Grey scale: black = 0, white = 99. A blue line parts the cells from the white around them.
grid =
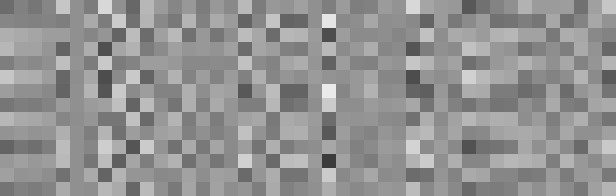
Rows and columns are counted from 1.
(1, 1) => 42
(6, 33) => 58
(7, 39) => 45
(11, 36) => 45
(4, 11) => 48
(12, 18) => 81
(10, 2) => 59
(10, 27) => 51
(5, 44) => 70
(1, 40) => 60
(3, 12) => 62
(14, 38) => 61
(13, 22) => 45
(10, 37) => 65
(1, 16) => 59
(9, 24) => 42
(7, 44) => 45
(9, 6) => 55
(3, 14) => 44
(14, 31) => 53
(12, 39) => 67
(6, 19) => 68
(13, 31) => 44
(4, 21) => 50
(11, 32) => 61
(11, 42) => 41
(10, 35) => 53
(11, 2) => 46
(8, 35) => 52
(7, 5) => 39
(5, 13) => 59
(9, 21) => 66
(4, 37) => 57
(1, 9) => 56
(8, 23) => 55
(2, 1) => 52
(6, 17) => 60
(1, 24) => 49
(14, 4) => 51
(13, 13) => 54

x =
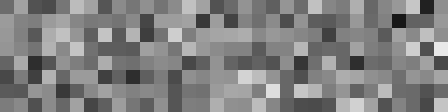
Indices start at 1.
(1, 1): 42
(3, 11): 24
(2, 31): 39
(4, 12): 57
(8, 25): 71
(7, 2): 34
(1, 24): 52
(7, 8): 63
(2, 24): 35
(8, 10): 46
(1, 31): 13
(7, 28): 73
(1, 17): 41
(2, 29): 9
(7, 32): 41
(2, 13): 61
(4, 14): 71
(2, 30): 38
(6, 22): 31
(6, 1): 28
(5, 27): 42
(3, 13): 80
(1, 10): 46
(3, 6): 58
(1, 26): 68
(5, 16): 57
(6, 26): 64
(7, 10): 50
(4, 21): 51
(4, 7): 44
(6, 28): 53
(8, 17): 56
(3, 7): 37
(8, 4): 54
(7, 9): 54
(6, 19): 73
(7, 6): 37

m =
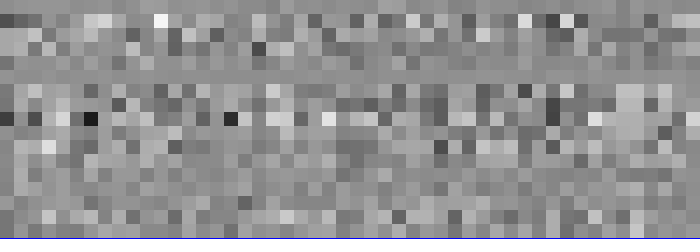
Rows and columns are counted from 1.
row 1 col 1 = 55
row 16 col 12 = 60
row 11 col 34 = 39
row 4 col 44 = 65
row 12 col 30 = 62
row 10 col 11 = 63
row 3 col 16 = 37
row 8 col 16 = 60
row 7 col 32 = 43
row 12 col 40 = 60
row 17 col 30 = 51
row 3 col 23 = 60
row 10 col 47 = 59
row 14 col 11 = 62
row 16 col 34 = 69
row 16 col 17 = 52
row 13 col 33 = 54
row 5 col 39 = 53
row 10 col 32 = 57
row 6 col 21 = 55
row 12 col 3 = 55
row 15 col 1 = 59
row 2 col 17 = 51
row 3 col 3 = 75
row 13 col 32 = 55
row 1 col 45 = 51
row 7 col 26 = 54
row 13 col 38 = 60
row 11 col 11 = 67
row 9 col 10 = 64
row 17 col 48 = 58
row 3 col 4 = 47
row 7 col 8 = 55
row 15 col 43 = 55
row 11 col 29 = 64
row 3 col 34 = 44
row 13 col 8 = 50
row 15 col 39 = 51

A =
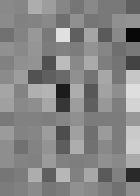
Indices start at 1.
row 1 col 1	53
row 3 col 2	51
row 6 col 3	32
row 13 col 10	16
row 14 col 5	48
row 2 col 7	46
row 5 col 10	26
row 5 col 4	31
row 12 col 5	50
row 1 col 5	52
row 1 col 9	47
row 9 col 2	50
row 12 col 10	66
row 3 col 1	44
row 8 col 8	59
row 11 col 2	44
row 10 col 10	78
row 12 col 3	50
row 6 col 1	54
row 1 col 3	67
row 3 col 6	37
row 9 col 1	47
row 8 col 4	65
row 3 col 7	64
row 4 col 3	58
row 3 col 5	87
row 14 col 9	44
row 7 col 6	67
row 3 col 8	35
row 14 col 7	53
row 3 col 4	47
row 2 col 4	53
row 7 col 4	70
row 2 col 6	56
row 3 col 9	53

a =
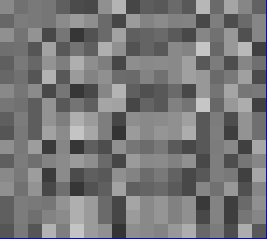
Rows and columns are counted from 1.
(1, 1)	53
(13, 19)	65
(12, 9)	27
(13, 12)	47
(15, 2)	48
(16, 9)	27
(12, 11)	53
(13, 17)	47
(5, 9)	27
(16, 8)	41
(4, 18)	72
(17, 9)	20
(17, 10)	55
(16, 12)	58
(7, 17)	64
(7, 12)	34
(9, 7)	60
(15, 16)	51
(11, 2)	47
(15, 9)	27
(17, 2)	47
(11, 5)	52
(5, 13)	53
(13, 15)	34
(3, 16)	44
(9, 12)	54
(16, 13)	50
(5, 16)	48
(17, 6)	76
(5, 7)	55
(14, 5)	43
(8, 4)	57
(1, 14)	34
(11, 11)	42
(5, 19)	43
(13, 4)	23
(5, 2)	47
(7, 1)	53
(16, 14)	56

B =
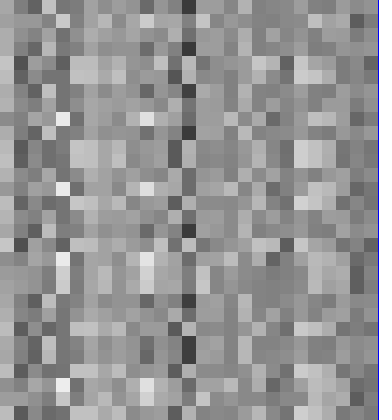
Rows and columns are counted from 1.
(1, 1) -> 65
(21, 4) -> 48
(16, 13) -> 68
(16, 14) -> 43
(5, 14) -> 72
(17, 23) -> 50
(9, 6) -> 44
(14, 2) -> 50
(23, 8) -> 62
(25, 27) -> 56
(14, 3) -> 62
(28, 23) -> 73
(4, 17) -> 51
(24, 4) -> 40
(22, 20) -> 50
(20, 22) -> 53
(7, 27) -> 58
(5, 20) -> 70
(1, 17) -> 52
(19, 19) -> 67
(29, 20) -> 48
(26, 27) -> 58
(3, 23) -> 50
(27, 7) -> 75
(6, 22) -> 79
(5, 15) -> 45
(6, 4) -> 45
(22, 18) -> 71
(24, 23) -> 74
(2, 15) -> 76
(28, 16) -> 63
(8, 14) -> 45
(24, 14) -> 70
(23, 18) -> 69
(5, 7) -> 73
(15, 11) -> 59
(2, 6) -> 50
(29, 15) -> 76
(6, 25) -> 48
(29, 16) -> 54

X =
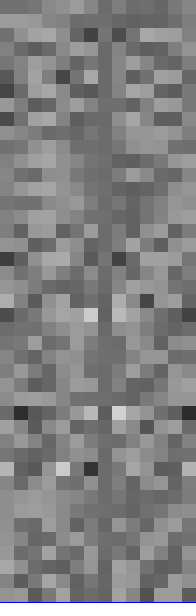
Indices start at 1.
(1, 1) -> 44
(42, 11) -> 38
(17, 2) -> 38
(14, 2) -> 58
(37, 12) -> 46
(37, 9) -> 42
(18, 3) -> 37
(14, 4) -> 64
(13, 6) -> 47
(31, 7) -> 43
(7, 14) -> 47
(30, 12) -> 43
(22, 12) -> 58
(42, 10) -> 59
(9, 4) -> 65
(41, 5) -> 37
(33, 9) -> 57
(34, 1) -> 70
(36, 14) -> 48
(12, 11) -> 42
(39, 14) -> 44
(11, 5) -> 54
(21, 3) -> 48
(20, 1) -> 54
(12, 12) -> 47
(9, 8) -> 41
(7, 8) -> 41
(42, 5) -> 53
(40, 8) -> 42
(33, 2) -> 41
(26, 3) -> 39
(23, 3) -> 47
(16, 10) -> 38
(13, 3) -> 41
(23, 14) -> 26
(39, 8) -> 43
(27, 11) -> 48
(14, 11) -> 39
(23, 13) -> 37
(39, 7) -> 48
